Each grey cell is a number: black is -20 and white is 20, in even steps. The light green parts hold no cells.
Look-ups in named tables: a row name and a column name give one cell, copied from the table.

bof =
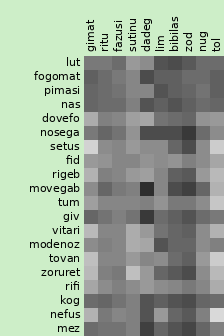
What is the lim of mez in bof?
-4
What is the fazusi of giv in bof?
0
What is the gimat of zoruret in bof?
9
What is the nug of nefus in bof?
0
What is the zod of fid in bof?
0
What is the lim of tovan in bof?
2
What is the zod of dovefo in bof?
-4
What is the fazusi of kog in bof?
-2
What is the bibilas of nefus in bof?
-4
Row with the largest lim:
nefus

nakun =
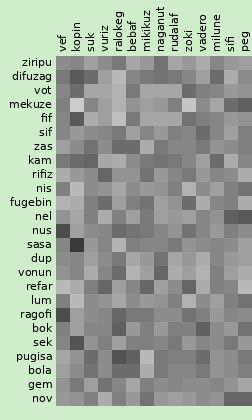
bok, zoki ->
0
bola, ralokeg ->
-3
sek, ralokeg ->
5
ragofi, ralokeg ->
-4
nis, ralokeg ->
6
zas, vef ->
5
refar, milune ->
0
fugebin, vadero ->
7
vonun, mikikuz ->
5
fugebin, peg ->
7
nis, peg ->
-2
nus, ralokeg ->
-3
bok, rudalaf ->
0
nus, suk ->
2
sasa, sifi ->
2
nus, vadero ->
1
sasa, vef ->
1

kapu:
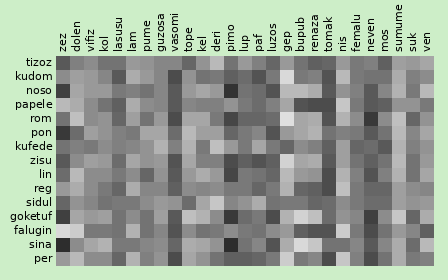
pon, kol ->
3
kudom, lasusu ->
-6
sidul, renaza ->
-4
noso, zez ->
-10
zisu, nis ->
5
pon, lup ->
-1
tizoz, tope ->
-4
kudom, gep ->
14
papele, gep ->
6
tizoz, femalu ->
-1
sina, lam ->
-1
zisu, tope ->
6
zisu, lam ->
6
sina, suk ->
-3
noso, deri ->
4
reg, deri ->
2
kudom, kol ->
1
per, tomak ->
-8
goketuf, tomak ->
-3

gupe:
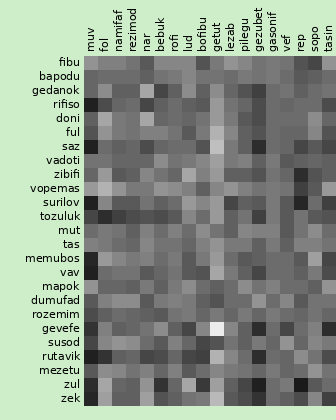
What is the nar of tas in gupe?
1
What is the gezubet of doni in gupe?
-8
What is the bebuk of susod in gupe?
-6
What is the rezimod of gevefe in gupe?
-4
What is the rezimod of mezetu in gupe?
-2
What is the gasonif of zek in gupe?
-3
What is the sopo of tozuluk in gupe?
-6
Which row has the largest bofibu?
mut

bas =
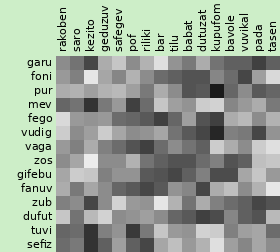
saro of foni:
0
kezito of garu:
-9
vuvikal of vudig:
-1
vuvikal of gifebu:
6
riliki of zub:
3
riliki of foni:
2
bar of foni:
-3
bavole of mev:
1
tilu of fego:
-4
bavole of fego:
7
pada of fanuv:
8
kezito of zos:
17
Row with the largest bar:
zub

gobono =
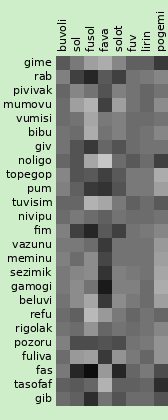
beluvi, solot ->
2
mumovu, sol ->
5
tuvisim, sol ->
-4
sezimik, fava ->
-12
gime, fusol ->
5
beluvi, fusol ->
6
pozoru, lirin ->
-1
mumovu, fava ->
-10
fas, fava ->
4
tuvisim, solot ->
-1
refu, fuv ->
-4
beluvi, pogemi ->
5
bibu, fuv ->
-3
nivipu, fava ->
-5
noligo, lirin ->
-3
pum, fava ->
-12
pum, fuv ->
-1
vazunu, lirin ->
-2
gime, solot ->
1
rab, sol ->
-10

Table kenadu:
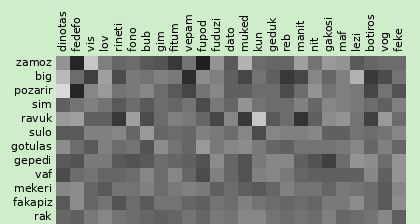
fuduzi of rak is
-1
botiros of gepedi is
2
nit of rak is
-3
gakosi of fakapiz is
-1
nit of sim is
-4
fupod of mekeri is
-1
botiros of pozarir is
-9
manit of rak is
-2
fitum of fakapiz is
-2
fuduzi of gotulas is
-1
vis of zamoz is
11
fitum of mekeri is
-1
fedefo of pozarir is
-14

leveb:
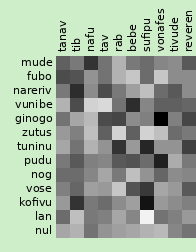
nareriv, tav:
-8
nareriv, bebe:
5
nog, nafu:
1
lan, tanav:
-3
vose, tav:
4
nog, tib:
-3
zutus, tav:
-5

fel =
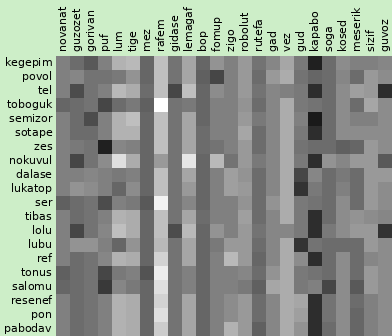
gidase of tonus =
-2
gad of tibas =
1
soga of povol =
-3
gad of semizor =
1
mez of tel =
-3
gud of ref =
2
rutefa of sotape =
-3
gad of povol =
4
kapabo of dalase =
1
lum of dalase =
-1
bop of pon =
-4
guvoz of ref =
2
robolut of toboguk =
3
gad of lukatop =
1
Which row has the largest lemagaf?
nokuvul

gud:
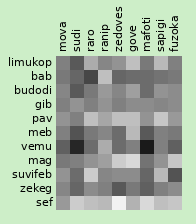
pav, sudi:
0
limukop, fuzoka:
0
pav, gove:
10
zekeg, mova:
1
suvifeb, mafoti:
-4
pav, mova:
3
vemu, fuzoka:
-5
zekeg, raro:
2
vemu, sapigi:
0
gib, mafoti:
2
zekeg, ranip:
0
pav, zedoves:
10
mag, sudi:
0
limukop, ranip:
1
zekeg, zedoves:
-6
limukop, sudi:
-6
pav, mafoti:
3
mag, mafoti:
-2
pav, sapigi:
11
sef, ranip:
9

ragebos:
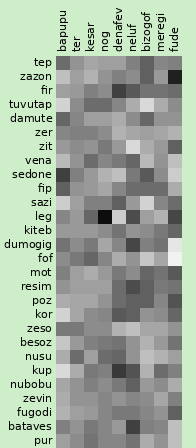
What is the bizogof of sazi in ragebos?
13
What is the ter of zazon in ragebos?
5
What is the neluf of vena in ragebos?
-4
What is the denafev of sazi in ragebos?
-5
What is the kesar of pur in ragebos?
-2
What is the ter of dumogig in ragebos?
2
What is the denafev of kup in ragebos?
-11
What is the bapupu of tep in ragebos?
-3
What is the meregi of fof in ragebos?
6
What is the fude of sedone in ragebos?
12
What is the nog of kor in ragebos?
1
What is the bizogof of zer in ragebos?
5
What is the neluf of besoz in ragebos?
3
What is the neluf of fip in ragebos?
-3
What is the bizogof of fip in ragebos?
-3
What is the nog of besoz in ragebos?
-1
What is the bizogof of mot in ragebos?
-4
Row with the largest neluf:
zit

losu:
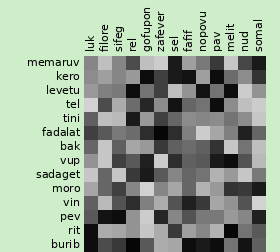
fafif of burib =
-18
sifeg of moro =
-10
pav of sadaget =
8
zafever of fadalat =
-19
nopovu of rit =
1
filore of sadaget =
-4
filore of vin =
9
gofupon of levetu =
-2
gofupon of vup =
-15
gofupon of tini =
4
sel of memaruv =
-16

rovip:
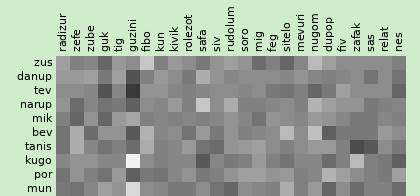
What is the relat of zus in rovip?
2
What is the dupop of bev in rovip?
-5
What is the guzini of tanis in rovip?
-3
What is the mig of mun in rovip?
1
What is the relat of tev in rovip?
2
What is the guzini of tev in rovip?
-11
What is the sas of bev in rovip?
-1
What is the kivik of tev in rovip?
1
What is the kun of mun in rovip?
1
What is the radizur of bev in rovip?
-2
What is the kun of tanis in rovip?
0
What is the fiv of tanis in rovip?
0
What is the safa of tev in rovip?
1
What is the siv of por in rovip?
0
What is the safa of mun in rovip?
2
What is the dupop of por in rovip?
8
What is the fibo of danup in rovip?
0
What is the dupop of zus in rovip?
5
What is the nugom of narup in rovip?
8
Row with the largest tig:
danup

